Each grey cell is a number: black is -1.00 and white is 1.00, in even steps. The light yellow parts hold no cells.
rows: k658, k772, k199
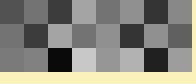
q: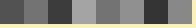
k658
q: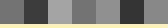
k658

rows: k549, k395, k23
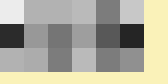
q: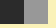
k395
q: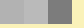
k549

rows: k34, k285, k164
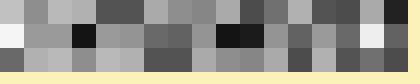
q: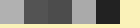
k34
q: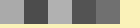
k164
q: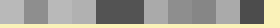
k164
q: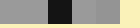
k285
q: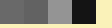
k285
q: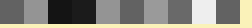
k285

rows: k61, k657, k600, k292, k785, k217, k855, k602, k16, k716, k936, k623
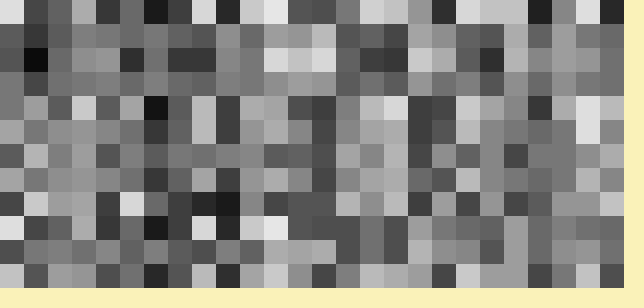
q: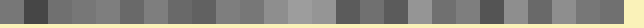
k292
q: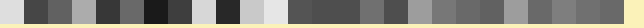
k716
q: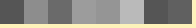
k657
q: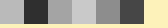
k623
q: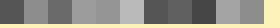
k657

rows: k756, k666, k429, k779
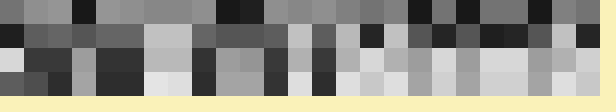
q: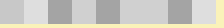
k779
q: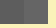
k666

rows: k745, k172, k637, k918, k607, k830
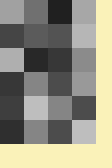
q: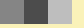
k830
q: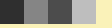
k830
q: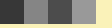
k918
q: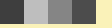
k607
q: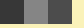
k918
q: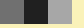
k745
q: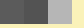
k172

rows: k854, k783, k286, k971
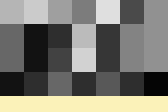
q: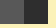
k971
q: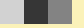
k286
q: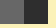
k971
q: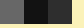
k783
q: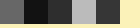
k783

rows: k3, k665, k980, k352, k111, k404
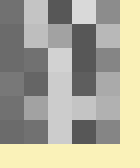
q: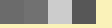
k404
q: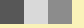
k3
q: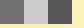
k404

